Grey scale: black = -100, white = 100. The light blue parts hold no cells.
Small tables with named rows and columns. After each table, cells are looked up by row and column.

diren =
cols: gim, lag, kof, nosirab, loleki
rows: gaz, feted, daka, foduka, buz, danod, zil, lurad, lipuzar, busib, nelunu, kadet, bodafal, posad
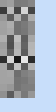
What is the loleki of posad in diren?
18
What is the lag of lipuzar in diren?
68
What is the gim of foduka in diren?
27
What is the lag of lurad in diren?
-24
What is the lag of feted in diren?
46
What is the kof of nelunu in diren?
-14
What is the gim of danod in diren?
37
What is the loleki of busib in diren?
42
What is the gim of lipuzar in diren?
-64
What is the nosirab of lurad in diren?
-27
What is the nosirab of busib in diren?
-27
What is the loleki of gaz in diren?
5

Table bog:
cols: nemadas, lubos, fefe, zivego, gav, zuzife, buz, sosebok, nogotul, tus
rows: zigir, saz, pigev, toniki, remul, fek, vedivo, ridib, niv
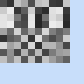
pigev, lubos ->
68
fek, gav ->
-59
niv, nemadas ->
50
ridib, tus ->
29
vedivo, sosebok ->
43
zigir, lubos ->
-60
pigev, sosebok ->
73
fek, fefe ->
-15
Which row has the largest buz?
remul

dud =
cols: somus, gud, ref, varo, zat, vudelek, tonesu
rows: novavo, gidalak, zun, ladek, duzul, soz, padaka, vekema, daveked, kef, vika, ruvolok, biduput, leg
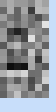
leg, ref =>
51
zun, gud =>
-10
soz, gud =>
-31
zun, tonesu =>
-2
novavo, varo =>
20
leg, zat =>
14
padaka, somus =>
-30
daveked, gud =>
-26
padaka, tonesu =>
-22
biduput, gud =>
33
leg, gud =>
15
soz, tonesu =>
27
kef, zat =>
32

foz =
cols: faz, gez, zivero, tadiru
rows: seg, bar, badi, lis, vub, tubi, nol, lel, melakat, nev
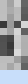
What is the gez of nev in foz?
31
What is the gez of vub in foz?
27
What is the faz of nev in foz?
50
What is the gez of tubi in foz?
-47
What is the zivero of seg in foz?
61
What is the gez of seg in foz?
28
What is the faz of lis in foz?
-56
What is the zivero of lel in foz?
70
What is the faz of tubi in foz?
-37
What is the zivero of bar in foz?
45
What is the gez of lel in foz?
-47
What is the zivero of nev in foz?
50
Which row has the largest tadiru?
lis

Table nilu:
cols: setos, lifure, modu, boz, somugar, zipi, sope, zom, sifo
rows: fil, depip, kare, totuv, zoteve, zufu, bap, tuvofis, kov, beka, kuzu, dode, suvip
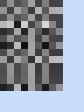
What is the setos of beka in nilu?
-37
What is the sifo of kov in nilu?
48
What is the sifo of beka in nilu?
-55
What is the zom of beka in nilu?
-55
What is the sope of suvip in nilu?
-80
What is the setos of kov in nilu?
23
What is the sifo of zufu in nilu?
-46
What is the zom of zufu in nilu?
-45
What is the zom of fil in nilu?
-48
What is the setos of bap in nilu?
-79
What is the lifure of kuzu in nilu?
16
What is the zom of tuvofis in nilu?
-53
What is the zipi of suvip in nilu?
-28
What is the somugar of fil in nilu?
25
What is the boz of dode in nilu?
-20
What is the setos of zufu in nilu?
-36

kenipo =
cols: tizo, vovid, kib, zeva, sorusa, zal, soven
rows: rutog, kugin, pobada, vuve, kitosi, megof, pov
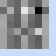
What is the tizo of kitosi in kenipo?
27
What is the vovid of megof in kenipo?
-9
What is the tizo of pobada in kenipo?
27
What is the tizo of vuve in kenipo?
32
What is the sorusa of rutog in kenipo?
-12
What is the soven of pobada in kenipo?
28
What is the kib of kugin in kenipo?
-20
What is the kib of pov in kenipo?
-19
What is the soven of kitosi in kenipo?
30
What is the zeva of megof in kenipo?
29
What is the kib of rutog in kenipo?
-21
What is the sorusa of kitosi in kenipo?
1

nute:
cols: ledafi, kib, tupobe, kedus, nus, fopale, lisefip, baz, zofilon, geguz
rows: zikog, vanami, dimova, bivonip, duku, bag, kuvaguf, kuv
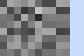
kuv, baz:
-12
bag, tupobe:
23
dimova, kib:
-11
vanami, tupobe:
-2
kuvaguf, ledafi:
-35
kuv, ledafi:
-9
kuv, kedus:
16
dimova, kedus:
33
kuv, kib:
-2
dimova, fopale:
-67
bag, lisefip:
-17
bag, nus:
7
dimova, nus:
-16
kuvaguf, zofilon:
19

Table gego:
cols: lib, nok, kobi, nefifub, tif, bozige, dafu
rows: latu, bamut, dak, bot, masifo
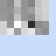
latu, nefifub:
16
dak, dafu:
62
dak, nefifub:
18
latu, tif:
4
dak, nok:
11
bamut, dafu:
65
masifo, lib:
64
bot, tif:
-65
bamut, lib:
16
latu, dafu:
64
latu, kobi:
53
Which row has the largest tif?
masifo

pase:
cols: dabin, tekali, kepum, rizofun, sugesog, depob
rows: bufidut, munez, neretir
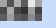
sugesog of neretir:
9
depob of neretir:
-30
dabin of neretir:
-26
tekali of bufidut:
-36
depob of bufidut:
29
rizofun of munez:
-61
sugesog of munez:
22
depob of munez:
-50
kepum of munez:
-46
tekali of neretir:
22
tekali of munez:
34
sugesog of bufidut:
82
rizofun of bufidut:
-28
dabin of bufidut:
29
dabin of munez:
-41
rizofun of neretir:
-34
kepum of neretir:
-27
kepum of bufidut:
37

